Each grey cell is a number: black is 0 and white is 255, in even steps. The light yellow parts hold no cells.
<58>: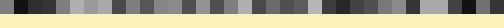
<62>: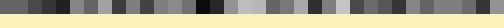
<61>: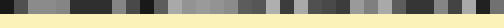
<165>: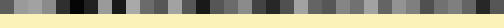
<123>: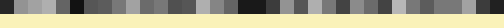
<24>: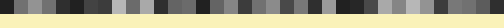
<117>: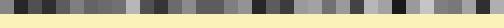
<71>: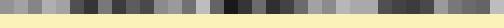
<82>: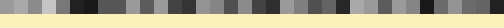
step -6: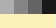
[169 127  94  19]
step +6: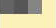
[106  92 139]
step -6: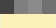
[ 61 121 133 107]
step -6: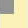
[141]
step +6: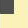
[86]
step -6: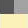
[ 80 156]
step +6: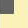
[106]

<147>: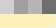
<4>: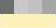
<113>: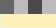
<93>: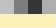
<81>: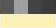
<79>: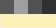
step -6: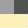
[153  75]
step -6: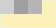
[202 153 175]
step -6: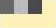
[ 96 181  67]
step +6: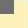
[116]

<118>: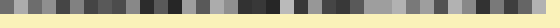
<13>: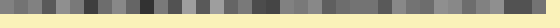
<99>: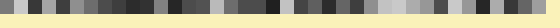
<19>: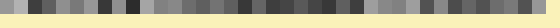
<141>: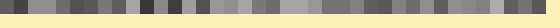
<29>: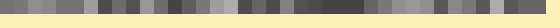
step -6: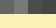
[ 95 115  70  63]
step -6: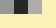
[145  32 166]
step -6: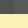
[76 83]
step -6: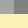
[159 123]

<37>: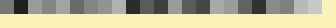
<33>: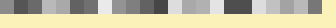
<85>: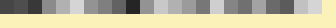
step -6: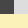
[ 64 215]
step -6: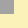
[157]
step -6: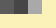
[ 85  64 163]
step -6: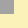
[157]
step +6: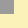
[161]
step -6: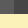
[85 64]
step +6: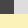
[ 76 227]

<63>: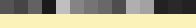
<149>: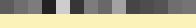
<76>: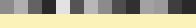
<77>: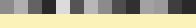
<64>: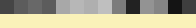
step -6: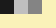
[ 20 185 126]
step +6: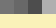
[122 110  83 181]
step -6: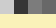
[199  48 118  98]
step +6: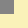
[138]

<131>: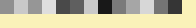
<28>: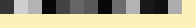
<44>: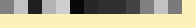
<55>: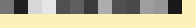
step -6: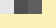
[223  74  89]
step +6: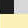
[ 37 221]
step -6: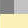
[123 188]
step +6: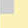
[213]
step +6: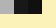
[185  30  22]
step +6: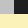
[200  37]
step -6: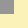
[144]

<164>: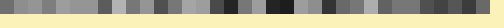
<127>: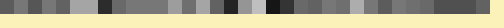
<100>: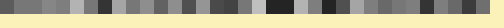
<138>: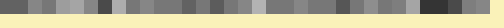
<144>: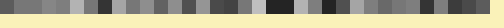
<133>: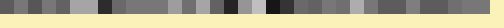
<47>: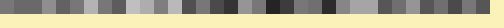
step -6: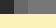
[ 38  99 113 113]
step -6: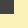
[61]
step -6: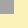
[159]
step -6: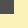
[74]
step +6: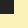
[42]
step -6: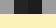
[151  30  23 151]

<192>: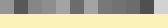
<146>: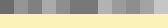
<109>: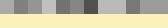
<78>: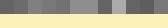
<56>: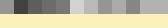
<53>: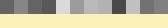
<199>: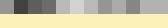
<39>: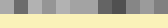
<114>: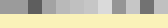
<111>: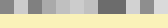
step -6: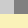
[198 122]
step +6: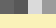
[106  94 224 161]
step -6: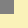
[122]
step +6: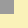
[161]
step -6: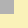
[172]
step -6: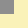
[136]

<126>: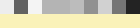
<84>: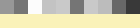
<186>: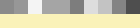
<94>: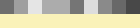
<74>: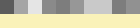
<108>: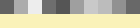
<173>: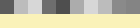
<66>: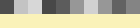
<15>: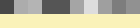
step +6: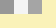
[157 250 171]
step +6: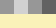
[157 215 157 104]

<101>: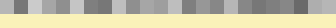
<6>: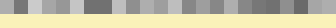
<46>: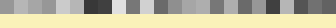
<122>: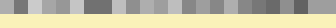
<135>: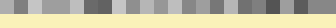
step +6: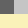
[104 203]
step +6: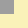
[164]
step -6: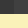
[50 58]
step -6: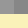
[145 129]
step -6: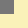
[113]
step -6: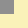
[137]

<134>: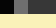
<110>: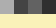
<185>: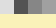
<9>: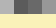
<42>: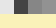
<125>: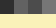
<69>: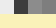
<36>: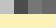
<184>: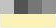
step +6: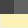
[ 74 104]
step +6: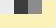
[242  67 146]

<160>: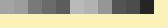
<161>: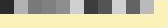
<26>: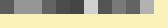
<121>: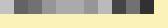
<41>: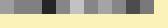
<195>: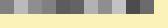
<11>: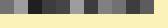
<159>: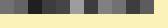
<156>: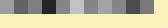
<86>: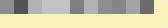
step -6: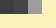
[ 55  63 151]
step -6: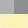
[172 136]
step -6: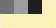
[107 151  25]

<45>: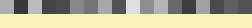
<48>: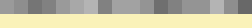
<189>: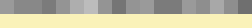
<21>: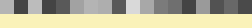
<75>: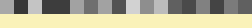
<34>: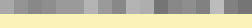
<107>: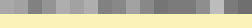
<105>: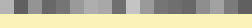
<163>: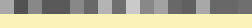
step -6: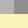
[174 136]
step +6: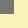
[123]
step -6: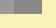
[148 130 130]
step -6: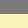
[117 117]

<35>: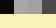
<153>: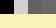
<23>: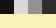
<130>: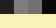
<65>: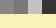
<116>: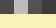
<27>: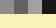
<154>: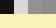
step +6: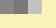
[140 126 200]
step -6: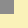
[134]
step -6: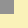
[140]
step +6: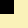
[7]
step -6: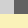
[203  92]
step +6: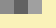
[146 104 166]

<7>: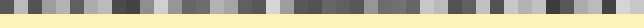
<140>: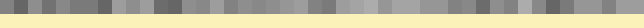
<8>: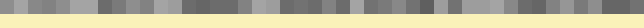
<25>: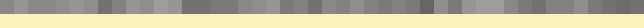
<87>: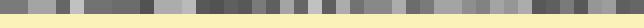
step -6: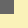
[96]
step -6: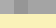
[166 144 158 158]
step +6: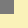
[128]

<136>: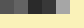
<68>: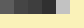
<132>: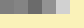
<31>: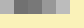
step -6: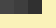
[63 56 42]
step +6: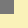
[126]
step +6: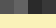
[ 90 105  48  62]
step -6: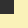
[42]
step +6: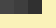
[75 68 54]
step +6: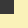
[62]
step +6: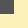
[90]

